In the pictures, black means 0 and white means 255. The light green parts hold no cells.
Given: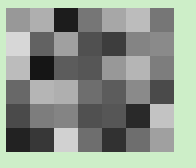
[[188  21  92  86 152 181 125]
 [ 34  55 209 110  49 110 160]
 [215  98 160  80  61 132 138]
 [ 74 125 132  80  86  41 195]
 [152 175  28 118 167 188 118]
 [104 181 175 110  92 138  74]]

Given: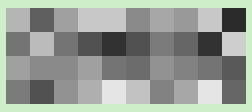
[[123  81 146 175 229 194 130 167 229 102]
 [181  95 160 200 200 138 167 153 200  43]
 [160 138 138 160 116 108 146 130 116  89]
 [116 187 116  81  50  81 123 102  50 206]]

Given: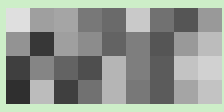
[[147  55 159 140  99 126  85 153 188]
 [ 63 133  99  78 181 126  91 195 209]
 [223 159 165 120 106 201 113  85 153]
 [ 47 188  63 113 181 120  91 165 195]]

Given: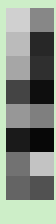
[[ 26   7]
 [ 68  14]
 [187  39]
 [166  47]
 [100  81]
 [151 127]
 [208 135]
 [114 195]]

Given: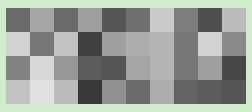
[[210 119 194  64 159 173 181 119 210 137]
 [106 165 106 159  85 112 202 125  78 187]
 [131 216 151  92  85 165 181 119 159  71]
 [194 224 187  57 144 106 173  99  92  85]]

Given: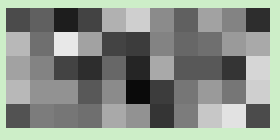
[[ 75  96  29  67 177 207 139  96 162 131  45]
 [184 111 232 162  67  60 131 103 111 154 169]
 [ 82 124 118 111 169 146  52 124 199 226  75]
 [162 131  67  45 103  37 169  88  88  52 214]
 [184 146 146  88 139  10  60 118 154 118 207]]

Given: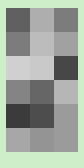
[[ 59  77 155]
 [132 102 182]
 [167 148 155]
 [ 96 174 124]
 [124 188 161]
 [208 201  71]]
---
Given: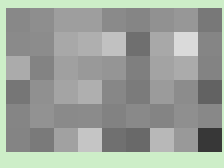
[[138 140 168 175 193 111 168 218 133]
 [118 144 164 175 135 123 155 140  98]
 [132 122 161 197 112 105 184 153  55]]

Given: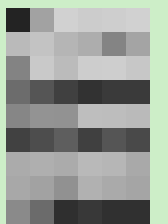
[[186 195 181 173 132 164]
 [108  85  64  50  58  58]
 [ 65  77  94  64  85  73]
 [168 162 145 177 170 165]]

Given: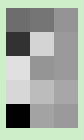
[[ 50 212 154]
 [215 188 167]]

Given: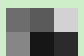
[[134  22  43]]

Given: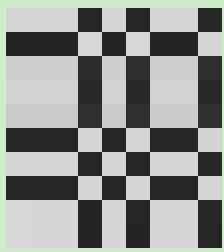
[[ 35  36  36 215  36 215  36  36 214]
 [211 210 211  40 211  40 210 210  41]
 [ 38  39  38 213  38 212  39  39 211]
 [ 37  37  37 214  37 214  38  37 213]
 [215 214 214  36 214  36 214 214  37]]

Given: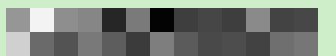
[[208 106  83 121  93  59 126  91  73  77  66 111 118]]
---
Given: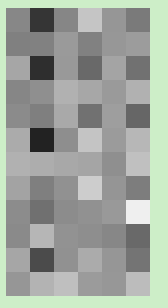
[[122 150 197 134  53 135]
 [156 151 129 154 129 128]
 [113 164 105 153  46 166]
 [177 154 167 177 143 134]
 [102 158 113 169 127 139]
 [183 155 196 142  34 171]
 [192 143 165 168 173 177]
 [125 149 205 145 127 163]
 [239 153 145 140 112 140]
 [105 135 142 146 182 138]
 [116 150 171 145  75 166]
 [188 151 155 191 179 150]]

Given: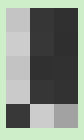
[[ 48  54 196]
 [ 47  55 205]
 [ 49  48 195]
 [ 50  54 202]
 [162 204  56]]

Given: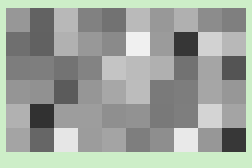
[[127 140 176 152 186 114 129 184  98 151]
 [184 210  54 155 240 138 152 177  97 111]
 [ 84 165 114 176 187 196 131 115 126 125]
 [151 166 125 122 188 167 150  91 145 149]
 [164 212 126 121 146 143 157 157  49 177]
 [ 55 151 233 142 126 164 156 230 102 164]]

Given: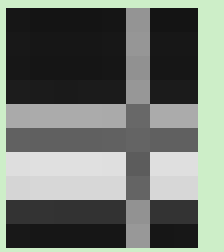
[[ 20  20 148  21  20  20  20  22]
 [ 23  23 150  23  22  22  22  24]
 [ 22  22 145  22  21  21  21  23]
 [ 27  27 151  27  27  26  27  28]
 [171 171 104 170 171 171 171 170]
 [ 96  96 100  97  96  96  96  97]
 [223 223  92 223 224 224 224 222]
 [215 215 100 215 215 215 215 213]
 [ 51  51 146  50  50  50  51  51]
 [ 23  22 152  22  22  22  22  24]]

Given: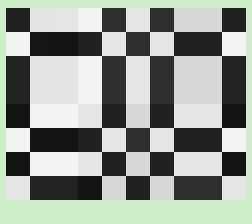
[[ 33 216 215  47 229  47 243 229 228  33]
 [243  33  33 229  47 229  33  20  21 243]
 [ 34 215 215  47 229  48 243 228 228  34]
 [ 34 215 215  48 229  48 243 228 228  34]
 [ 19 230 230  33 216  33 229 243 242  19]
 [243  33  33 229  47 229  33  20  20 243]
 [ 19 230 230  33 216  33 230 243 242  19]
 [229  47  47 215  33 215  20  34  35 229]]

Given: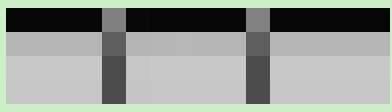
[[  6   6   7   7   7 129   7   6   6   6   8 128   7   6   6   6]
 [182 182 182 182 182  95 182 182 183 182 181  95 182 182 182 182]
 [200 200 200 200 200  75 200 200 200 200 198  75 200 200 200 200]
 [199 198 198 198 198  76 198 198 199 198 197  76 198 199 198 199]]
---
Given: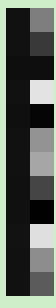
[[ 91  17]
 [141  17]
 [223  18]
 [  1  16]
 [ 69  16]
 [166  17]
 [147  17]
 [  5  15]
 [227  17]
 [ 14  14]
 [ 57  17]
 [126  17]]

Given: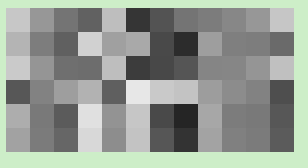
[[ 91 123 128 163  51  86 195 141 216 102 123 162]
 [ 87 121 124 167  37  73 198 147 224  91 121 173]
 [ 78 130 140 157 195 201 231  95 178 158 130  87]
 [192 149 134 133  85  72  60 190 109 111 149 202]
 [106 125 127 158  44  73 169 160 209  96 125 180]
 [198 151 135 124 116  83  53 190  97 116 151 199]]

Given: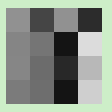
[[207  20 110 123]
 [184  40 108 134]
 [220  20 117 133]
 [ 44 145  69 145]]

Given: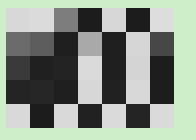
[[218  36 218  33 217  28 217]
 [ 29 216  33 215  31  38  36]
 [ 29 212  31 218  35  32  58]
 [ 71 214  31 169  31  93 107]
 [221  28 215  28 125 219 216]]

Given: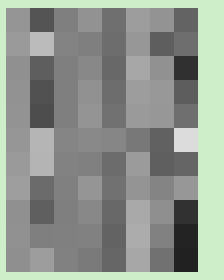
[[ 33 113 167 102 122 129 157 143]
 [ 35 129 172  99 129 128 127 145]
 [ 49 143 169 104 136 127  95 144]
 [151 132 148 113 149 128 107 158]
 [101  95 155 108 128 130 180 154]
 [220  97 120 134 137 133 181 150]
 [111 151 154 113 148 127  77 147]
 [ 93 152 157 109 145 127  81 146]
 [ 48 145 167 104 136 127  94 144]
 [110  94 151 109 127 131 187 154]
 [ 99 147 157 111 146 127  84 149]]

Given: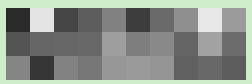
[[ 93 104  96 149 154 151 119 130  54 133]
 [108 162 101 137 126 158 104 103 102  84]
 [155 231 143 106  61 129  93  70 228  42]]

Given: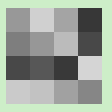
[[134 161 194 202]
 [213  57  87  72]
 [ 72 187 151 126]
 [ 55 164 208 152]]

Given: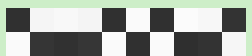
[[246  51  47 250  48 250  54  49  53 250]
 [ 51 247 251  48 250  48 244 248 245  48]]
